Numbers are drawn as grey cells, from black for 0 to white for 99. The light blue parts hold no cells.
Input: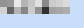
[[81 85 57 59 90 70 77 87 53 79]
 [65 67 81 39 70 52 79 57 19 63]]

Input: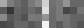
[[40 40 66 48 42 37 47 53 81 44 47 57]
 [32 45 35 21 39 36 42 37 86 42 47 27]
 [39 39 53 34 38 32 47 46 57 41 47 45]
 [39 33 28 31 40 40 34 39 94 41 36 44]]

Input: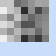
[[64 63 76 77 42 48 57]
 [28 47 92 77 69 17 55]
 [48 52 68 52 76 53 40]
 [50 55 85 78 56 32 33]
 [42 55 69 56 71 54 58]
 [23 47 92 75 64 18 38]]

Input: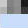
[[55 11 78 51]
 [54 22 69 48]]

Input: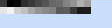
[[68 60 23  1  4 18 22 28 33 40 42 51 57]
 [10 11 89 94 80 74 65 57 53 50 35 36 22]]

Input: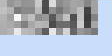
[[52 63 72 58 63 57 58 78 30 85 54 59 64 63]
 [26 63 75 70 48 53 53 72 29 56 46 56 63 73]
 [23 51 70 62 96 66 74 55 59 35 57 75 31 75]
 [25 64 68 66 61 50 65 71 69 29 42 42 35 79]
 [54 47 67 70 90 72 70 56 36 89 57 82 40 59]]
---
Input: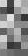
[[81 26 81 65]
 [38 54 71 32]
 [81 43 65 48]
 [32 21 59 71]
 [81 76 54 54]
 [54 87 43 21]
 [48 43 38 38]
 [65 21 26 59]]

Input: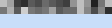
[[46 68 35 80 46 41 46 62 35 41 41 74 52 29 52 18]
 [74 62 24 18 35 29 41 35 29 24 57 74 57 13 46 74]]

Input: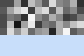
[[35 63 80 90 24 74 85 35 74 41 53 29]
 [29 29 63 19 74 58 35 85 53 47 68 19]
 [35 85 58 80 41 58 63 14 68 95 35 47]
 [29 47 41 19 95 53 41 68 53 24 29 47]
 [29 74  8 63 90 24 47 41 68 53 74 85]]

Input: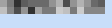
[[74 52 30 57 19 63 47 47 79 74 47 79 52 52 52]
 [63 47 19 36 41 41 41 57 69 30 57 69 57 41 36]]

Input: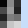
[[34 77 83]
 [13 49 44]
 [ 2 54 18]
 [29 60 13]]

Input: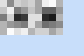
[[70 98 87 93 70 81 81 64 76]
 [87 54 81 76 81 64 93 98 70]
 [70 59 54 48 87 64 43 48 54]
 [76 93 48 59 76 64 38 38 59]
 [48 81 16 22 87 87 16 10 70]]

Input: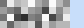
[[45 92 71 77 97 66 55 97 71 55]
 [77 40 66 71 82 34 82 61 71 71]
 [61 50 40 82 61 55 28 87 55 77]
 [45 97 28 18 50 45 97 28 50 92]]
